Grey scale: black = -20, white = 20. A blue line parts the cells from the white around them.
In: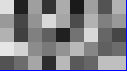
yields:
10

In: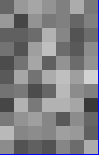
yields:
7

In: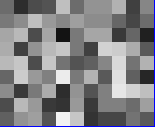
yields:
-6

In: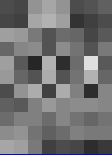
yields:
-11

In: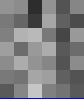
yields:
-6

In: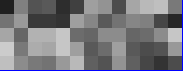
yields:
-8

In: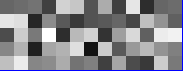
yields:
-1

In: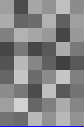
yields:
3
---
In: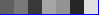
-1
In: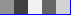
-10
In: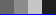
2
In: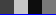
11
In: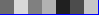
14
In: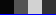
-7
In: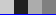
-15
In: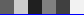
12
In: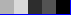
14
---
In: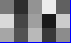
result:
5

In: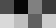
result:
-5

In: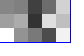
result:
-12

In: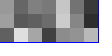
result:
-5

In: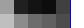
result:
-3

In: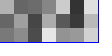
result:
-9
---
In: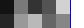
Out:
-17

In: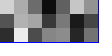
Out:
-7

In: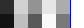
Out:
-13

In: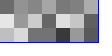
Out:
16

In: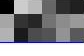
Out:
6

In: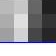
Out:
7

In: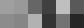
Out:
5
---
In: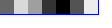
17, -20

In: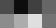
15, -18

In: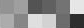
16, -13

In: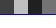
10, -15

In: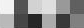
18, -14

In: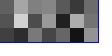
13, -17

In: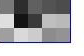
15, -17
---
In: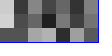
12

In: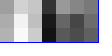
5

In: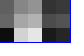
-5

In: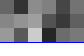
-4

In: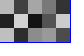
9

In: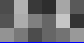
-8

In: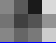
1

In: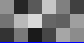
3

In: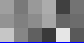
5
